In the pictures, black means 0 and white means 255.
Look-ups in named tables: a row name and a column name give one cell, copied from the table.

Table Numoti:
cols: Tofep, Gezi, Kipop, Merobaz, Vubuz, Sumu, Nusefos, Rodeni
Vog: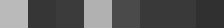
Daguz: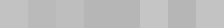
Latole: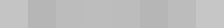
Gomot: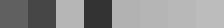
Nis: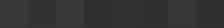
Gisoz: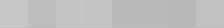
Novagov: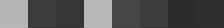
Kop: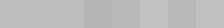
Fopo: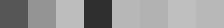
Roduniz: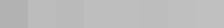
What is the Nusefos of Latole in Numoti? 188
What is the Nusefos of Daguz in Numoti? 182
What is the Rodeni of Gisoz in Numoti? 193
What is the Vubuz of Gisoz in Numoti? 186
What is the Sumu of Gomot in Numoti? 181
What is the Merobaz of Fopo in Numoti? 47
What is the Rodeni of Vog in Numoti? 48
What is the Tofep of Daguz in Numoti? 194
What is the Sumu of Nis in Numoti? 48
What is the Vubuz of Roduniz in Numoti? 190
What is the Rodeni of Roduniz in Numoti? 192
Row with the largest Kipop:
Gisoz

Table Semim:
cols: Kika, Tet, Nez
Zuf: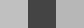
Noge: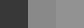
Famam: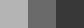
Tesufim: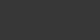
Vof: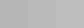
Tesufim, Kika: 55
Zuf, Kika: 192
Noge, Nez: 146
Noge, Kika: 56
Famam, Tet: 106
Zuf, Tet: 68
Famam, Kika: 180
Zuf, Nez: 183
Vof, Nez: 190
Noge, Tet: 137
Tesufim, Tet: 55
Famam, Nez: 56
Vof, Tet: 186

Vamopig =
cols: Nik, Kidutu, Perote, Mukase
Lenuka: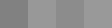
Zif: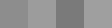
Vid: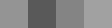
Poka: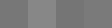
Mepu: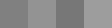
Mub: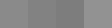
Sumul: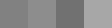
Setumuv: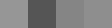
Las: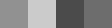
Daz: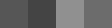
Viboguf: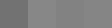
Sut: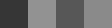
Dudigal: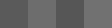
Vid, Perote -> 132
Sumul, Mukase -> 167
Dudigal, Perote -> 86
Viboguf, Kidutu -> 135
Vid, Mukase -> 161
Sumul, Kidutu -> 141
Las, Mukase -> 109
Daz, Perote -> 144
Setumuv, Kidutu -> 85
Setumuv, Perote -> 133
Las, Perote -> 75
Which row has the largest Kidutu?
Las

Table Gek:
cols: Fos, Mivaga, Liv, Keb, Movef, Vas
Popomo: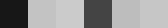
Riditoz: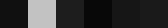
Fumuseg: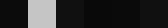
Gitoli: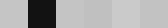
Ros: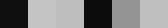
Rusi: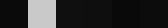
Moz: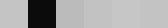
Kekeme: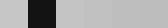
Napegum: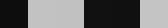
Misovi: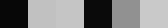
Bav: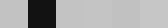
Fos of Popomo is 23
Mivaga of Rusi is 201
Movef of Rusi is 9
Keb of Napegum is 17
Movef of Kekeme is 190
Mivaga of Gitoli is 18
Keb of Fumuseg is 9
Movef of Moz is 198
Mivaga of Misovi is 193
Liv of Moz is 187
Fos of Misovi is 7
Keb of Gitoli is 192
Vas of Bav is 198
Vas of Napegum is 196
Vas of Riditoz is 26
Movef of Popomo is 189
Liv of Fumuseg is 16
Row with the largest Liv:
Popomo

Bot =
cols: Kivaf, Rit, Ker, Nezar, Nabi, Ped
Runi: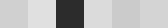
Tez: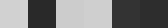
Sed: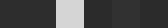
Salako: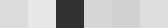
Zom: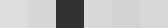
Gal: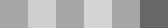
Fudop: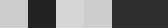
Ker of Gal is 166
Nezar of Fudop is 205
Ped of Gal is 103
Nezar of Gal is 212
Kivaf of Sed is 45
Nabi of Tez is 51
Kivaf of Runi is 208
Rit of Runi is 224
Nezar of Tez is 207
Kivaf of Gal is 166
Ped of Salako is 222
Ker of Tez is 204
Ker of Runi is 44
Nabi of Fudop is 46
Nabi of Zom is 211
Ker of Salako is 50
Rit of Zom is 215
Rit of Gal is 206

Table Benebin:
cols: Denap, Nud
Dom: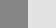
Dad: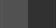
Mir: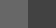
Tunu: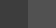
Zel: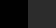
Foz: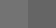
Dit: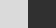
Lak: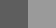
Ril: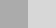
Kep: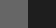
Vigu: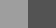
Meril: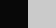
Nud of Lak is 154
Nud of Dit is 48
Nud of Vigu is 83
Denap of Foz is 115
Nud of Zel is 44
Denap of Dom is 133
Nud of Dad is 49
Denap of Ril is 171
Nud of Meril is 202
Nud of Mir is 66
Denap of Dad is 82
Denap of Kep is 102
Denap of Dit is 218
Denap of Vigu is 158
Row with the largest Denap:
Dit

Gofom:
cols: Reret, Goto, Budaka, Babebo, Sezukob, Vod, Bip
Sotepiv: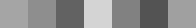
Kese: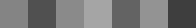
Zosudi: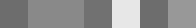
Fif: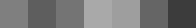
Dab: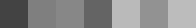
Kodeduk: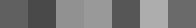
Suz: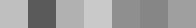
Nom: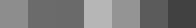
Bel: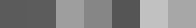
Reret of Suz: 191
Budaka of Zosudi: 137
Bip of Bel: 167
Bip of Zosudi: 152
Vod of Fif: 101
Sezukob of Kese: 99
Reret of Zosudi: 109
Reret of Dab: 67
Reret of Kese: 132
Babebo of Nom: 182
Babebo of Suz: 201
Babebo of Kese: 165
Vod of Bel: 193
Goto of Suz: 90
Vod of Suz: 134
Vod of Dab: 146
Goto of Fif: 94
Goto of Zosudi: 137

